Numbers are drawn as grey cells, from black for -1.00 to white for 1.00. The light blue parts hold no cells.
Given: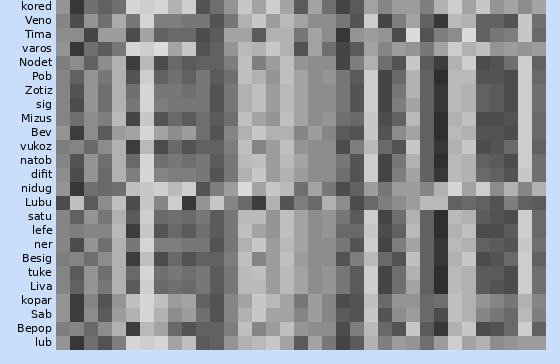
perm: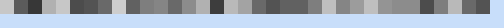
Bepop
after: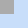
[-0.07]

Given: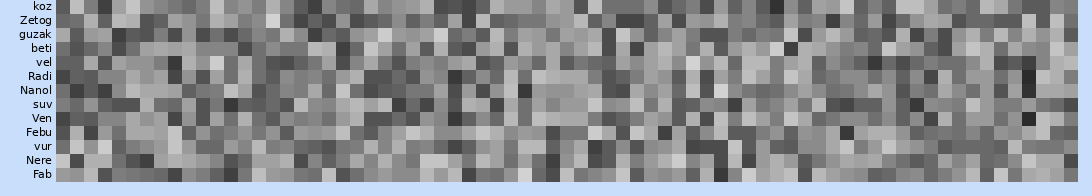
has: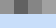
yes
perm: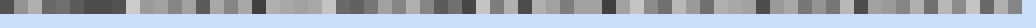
Nere

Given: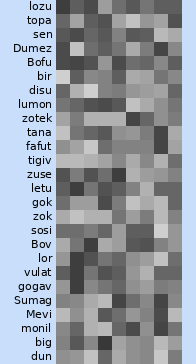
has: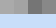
yes
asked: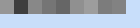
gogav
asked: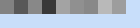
big

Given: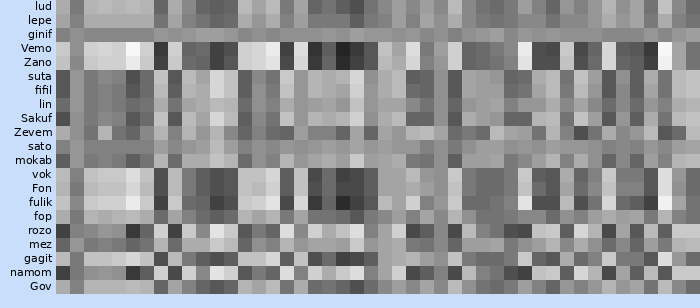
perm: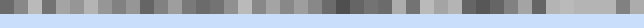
Gov
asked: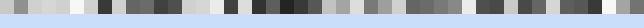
Vemo

